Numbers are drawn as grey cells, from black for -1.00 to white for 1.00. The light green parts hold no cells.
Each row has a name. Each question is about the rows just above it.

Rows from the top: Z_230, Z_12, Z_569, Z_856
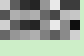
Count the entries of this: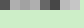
8
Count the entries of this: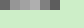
6
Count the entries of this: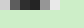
6
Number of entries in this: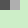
2
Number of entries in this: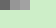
3
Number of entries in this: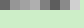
8

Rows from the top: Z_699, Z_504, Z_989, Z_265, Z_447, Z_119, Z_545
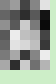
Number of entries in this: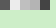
5
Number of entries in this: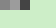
3

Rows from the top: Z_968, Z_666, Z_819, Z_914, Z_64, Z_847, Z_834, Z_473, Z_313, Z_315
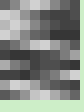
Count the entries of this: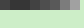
8
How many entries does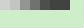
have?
7
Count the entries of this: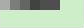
6

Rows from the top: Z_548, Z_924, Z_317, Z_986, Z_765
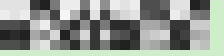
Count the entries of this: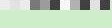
11
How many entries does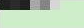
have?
6
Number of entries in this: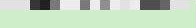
19
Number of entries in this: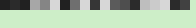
19
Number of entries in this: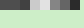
8
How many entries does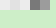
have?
5
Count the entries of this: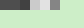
6

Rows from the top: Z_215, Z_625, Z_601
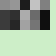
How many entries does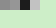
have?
4
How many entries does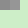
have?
2

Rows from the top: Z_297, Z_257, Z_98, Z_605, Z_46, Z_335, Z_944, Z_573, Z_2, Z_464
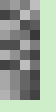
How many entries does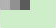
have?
3
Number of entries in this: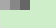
3
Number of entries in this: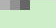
3
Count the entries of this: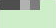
4
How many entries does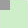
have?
1
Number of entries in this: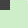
1

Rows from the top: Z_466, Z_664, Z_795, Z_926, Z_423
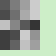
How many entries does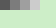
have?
4
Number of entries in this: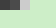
3
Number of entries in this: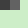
2

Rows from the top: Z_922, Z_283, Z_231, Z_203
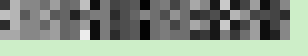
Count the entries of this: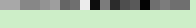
19
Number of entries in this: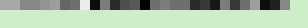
29
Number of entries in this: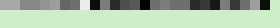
27

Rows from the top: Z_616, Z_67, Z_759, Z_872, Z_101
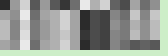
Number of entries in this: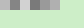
6
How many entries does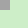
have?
1
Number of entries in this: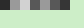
7
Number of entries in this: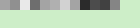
12

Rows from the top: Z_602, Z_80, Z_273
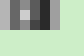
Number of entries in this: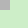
1
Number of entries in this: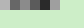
6
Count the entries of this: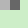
2
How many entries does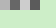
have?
4
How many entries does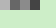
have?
4
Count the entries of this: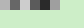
6
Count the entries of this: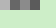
4

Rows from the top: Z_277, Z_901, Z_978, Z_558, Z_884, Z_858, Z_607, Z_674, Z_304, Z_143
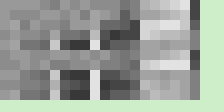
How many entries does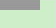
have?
4
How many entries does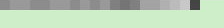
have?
20
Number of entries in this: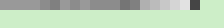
20
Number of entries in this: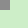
1
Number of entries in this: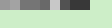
9
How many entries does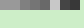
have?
8

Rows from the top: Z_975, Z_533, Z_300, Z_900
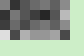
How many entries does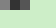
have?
3
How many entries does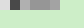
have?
6
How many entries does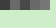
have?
5
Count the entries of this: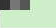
3
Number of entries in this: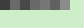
7

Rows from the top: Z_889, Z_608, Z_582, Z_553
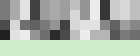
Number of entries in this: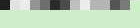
13
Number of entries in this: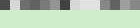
14
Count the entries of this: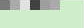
6
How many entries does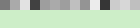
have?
14
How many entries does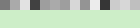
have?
14

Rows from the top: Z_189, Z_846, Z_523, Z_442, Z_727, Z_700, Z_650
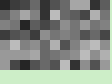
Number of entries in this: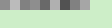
9
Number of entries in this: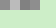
4
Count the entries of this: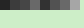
8

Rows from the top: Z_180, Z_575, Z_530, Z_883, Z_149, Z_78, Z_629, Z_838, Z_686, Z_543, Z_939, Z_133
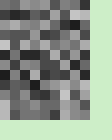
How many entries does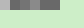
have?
6
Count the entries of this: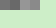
4
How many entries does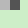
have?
2
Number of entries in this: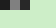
3
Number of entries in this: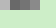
4
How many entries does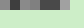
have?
7
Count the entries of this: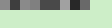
9

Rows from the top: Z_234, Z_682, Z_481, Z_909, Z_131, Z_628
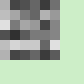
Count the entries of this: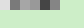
6
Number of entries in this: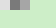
3
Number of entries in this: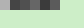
6

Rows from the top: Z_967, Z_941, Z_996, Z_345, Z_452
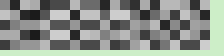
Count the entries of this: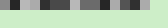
15
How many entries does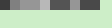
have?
10
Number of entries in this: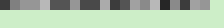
21
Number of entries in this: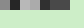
7
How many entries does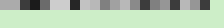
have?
21
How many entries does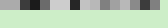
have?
16
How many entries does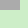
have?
2

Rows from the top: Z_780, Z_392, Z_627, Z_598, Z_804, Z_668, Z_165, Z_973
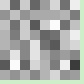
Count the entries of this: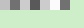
7
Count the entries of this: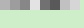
8
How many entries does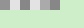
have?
6
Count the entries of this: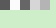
5

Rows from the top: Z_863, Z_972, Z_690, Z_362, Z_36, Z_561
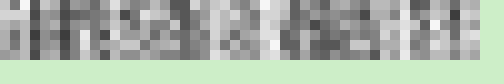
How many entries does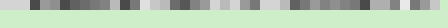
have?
44
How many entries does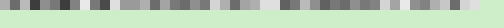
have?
48

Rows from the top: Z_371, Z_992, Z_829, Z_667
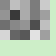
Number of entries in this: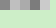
5
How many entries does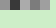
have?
5
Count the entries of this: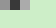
3
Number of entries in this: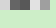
5

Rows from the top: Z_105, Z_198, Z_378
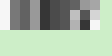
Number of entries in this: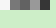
5
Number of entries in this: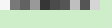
10
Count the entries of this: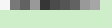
10
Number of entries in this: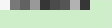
9

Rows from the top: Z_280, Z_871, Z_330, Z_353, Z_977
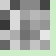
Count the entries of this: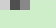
3
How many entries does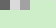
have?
3

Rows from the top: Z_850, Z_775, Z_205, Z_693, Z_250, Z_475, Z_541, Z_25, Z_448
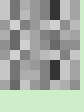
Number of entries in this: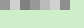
7
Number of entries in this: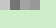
4
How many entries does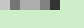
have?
6
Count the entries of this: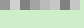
8
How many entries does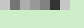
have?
7

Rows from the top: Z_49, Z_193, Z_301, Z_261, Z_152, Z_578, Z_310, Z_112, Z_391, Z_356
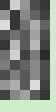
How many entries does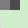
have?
2
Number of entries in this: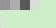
4
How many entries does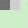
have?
2
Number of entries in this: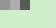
3
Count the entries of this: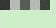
5

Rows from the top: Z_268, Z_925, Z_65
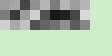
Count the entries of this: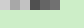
6
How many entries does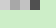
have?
4
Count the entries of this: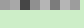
8
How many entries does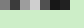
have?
7
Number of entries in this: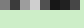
8
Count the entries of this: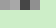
4

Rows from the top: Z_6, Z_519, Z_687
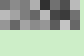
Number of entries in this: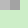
2
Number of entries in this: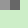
2
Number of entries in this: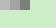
3
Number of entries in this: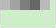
5
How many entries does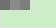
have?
3
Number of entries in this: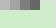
4
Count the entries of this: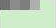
4

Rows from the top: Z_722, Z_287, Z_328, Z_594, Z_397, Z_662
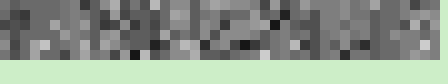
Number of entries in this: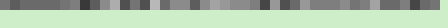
44
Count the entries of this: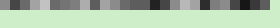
27

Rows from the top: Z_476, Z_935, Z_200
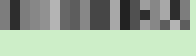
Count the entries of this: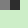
2
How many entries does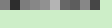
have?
10
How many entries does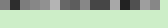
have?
16

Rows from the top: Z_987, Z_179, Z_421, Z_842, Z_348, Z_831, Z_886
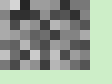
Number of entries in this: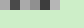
6
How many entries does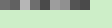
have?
9
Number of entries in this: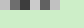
6

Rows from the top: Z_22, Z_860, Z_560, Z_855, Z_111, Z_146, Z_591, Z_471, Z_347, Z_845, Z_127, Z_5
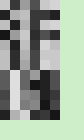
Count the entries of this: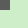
1
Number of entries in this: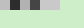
6
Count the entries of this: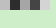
5

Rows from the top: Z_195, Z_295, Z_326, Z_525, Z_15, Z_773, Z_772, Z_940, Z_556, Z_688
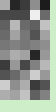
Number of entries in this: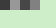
4
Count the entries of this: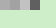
4
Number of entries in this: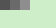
3
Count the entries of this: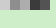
5
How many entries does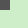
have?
1
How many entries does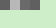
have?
4
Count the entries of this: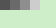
4

